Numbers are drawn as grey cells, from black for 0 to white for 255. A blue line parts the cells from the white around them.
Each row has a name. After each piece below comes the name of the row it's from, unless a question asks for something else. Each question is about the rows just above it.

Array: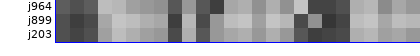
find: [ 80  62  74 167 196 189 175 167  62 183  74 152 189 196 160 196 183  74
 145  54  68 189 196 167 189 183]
j899
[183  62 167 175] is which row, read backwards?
j899
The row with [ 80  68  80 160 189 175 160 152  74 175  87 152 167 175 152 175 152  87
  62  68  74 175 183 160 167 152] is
j203

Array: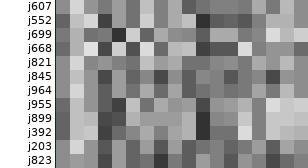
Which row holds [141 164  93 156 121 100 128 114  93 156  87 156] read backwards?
j203
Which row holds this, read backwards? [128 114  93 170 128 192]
j607
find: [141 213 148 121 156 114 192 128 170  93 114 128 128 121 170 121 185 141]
j607

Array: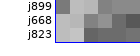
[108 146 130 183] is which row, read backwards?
j668
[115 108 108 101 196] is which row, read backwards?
j823
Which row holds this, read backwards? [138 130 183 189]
j899
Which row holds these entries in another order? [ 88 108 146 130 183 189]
j668

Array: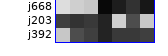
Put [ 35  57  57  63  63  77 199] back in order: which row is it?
j392
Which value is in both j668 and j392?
[199]
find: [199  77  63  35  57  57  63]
j392
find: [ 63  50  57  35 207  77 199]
j203
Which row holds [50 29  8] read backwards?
j668
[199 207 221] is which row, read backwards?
j668
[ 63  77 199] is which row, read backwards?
j392

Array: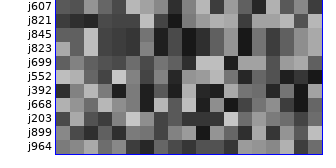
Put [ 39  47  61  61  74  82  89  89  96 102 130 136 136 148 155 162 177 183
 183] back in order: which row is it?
j607
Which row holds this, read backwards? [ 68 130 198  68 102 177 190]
j552
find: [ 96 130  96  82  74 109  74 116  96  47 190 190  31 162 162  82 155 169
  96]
j699
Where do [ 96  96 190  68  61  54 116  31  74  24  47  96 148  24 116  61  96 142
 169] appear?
j845
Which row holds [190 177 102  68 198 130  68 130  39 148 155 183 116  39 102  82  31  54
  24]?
j552
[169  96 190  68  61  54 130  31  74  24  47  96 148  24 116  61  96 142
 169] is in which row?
j823

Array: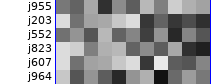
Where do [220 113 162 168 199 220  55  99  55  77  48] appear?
j203
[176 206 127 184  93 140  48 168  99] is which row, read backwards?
j955

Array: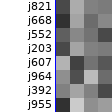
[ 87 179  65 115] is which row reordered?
j607
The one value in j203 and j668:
[164]
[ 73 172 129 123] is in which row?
j821
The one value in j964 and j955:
[143]
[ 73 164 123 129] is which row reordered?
j203
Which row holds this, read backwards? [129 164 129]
j392
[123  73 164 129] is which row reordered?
j203

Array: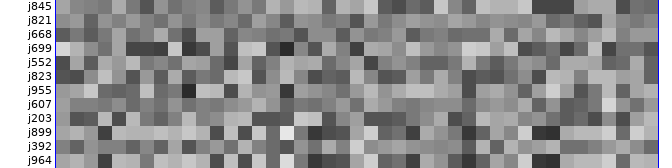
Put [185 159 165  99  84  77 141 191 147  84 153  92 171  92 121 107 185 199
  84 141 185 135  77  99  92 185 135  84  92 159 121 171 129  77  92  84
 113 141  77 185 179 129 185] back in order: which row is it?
j823
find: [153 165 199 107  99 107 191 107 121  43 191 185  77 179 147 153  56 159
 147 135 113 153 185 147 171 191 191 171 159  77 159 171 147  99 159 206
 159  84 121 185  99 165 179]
j955
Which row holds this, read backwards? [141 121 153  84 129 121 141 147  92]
j821
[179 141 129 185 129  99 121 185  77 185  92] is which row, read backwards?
j203

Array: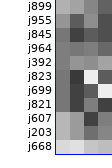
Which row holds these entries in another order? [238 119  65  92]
j699
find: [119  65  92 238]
j699
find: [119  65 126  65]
j821
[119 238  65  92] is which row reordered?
j699
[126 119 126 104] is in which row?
j964
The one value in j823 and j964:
[119]

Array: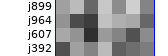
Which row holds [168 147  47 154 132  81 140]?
j607
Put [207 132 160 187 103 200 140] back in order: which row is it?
j899

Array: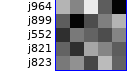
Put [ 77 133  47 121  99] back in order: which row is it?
j552
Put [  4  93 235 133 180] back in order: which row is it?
j964
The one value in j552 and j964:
[133]
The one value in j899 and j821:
[93]
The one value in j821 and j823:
[99]
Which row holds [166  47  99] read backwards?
j821
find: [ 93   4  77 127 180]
j899

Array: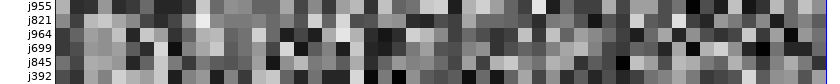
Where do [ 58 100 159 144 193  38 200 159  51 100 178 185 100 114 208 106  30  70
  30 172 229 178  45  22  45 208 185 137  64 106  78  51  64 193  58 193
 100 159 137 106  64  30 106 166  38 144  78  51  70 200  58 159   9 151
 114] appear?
j964
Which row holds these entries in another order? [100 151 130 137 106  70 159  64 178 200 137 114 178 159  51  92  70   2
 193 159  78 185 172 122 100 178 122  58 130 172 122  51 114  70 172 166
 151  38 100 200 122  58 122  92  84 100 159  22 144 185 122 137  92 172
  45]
j845
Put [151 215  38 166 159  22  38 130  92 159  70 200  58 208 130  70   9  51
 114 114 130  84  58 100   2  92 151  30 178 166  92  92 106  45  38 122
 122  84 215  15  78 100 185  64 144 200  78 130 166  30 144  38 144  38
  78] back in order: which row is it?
j392
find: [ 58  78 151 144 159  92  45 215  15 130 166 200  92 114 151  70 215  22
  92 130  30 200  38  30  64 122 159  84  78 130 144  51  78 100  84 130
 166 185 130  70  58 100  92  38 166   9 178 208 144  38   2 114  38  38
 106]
j699
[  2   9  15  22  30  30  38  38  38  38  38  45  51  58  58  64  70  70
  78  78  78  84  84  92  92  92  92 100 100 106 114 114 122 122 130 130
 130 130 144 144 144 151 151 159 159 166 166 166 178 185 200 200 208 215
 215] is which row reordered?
j392
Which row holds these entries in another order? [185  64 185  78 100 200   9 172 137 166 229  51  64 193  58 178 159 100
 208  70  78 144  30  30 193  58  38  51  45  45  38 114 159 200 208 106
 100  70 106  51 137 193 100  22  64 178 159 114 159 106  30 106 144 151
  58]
j964

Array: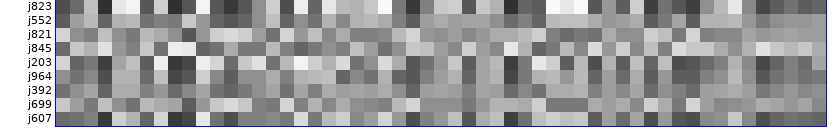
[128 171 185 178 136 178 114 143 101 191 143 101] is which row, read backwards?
j552
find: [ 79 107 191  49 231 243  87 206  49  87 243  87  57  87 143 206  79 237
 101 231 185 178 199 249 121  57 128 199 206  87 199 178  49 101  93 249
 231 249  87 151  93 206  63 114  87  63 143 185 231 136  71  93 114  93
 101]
j823
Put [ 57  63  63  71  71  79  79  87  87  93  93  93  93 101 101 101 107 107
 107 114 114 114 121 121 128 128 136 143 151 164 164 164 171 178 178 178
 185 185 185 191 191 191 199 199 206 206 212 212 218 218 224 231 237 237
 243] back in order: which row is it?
j203

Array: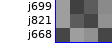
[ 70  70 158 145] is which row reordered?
j668
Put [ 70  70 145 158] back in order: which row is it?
j668
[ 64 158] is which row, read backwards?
j699
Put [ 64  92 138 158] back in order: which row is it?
j699
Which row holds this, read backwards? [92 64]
j699
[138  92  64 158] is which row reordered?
j699
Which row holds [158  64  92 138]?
j699

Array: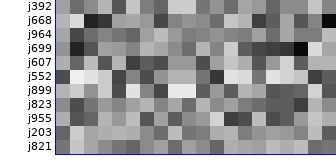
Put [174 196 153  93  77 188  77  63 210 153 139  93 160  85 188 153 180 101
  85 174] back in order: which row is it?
j955
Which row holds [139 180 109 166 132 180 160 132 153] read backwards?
j823
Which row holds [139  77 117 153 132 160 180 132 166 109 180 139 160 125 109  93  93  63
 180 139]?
j823
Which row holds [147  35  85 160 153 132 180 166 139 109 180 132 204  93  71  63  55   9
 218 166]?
j699
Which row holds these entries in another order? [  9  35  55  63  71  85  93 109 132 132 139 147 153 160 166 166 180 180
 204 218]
j699
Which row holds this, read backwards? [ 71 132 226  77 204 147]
j899

